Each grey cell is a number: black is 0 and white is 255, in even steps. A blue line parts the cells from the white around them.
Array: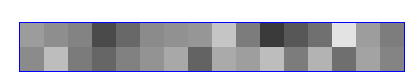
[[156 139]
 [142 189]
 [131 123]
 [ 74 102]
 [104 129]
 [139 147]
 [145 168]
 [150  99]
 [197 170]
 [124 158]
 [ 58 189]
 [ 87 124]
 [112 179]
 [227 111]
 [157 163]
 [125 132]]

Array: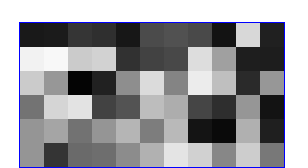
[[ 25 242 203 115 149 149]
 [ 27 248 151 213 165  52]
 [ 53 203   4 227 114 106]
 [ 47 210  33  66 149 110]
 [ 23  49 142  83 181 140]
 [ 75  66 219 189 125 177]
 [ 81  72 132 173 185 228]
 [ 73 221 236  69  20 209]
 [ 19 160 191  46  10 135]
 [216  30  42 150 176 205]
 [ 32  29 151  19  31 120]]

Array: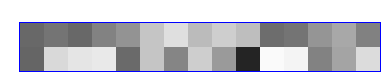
[[104 101]
 [116 217]
 [104 229]
 [130 233]
 [147 106]
 [197 197]
 [223 133]
 [187 206]
 [206 154]
 [190  36]
 [109 250]
 [116 244]
 [149 130]
 [168 164]
 [129 220]]

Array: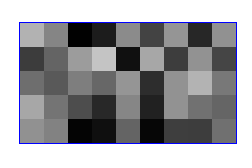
[[178  60 110 167 145]
 [133 100  89 116 130]
 [  1 156 126  77   4]
 [ 28 196 103  40  15]
 [139  16 149 134 100]
 [ 67 167  45  33   6]
 [149  61 146 146  62]
 [ 39 146 179 113  61]
 [145  69 120 101 112]]

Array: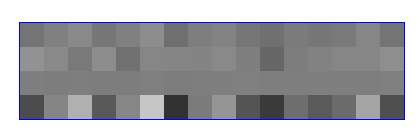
[[116 146 127  76]
 [128 137 125 133]
 [137 121 126 176]
 [119 141 125  89]
 [128 113 125 134]
 [141 134 128 198]
 [111 133 125  50]
 [126 132 126 123]
 [131 137 127 149]
 [118 127 128  84]
 [112 102 126  58]
 [123 125 126 110]
 [119 130 127  90]
 [122 134 127 107]
 [134 134 126 165]
 [116 142 128  79]]

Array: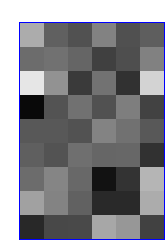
[[172 108 230   9  88  95 108 161  40]
 [ 96 113 146  83  88  83 133 131  72]
 [ 81 101  58 113  82 111 104  97  73]
 [130  64 114  81 131 102  18  41 167]
 [ 80  78  49 126 113 103  51  41 151]
 [ 94 129 211  66  88  49 181 172  65]]

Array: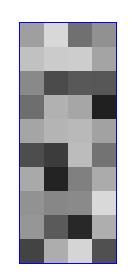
[[159 193 137 110 165  77 169 146 150  67]
 [216 203  75 177 180  60  35 135  90 173]
 [112 205  88 166 185 188 128 138  40 213]
 [145 164  87  32 162 115 171 217 174  80]]
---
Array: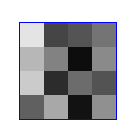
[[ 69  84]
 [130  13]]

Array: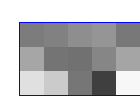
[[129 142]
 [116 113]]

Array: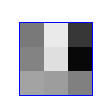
[[234  55]
 [223   8]]

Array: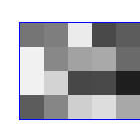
[[126 235]
 [136 162]]

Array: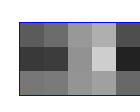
[[108 152]
 [ 60 146]]

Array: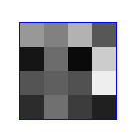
[[129 178]
 [108  10]]

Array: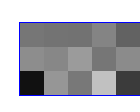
[[115 114]
 [135 155]]
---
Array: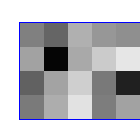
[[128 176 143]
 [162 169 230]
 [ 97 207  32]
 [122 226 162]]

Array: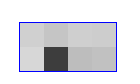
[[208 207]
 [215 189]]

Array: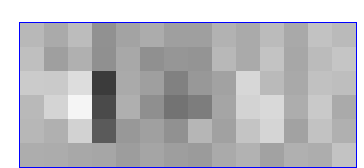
[[184 188 163 159 178 187 194]
 [191 176 168 150 184 195 187]
 [203 221 170 129 162 186 193]
 [185 245 175 115 165 217 201]
 [183 210 152 145 161 213 194]
 [173 168 157 158 170 162 173]]

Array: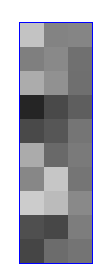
[[195 133]
 [127 112]
 [172 111]
 [ 37  94]
 [ 73 117]
 [171 122]
 [135 117]
 [204 137]
 [ 79 125]
 [ 69 116]]

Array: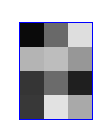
[[ 10 222]
 [180 151]
 [ 53  31]
 [ 56 169]]

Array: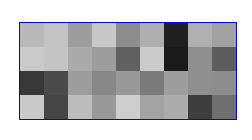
[[185 158 141  31 161]
 [202 171  97  26  93]
 [ 56 158 153 158 141]
 [201 188 206 172 112]]
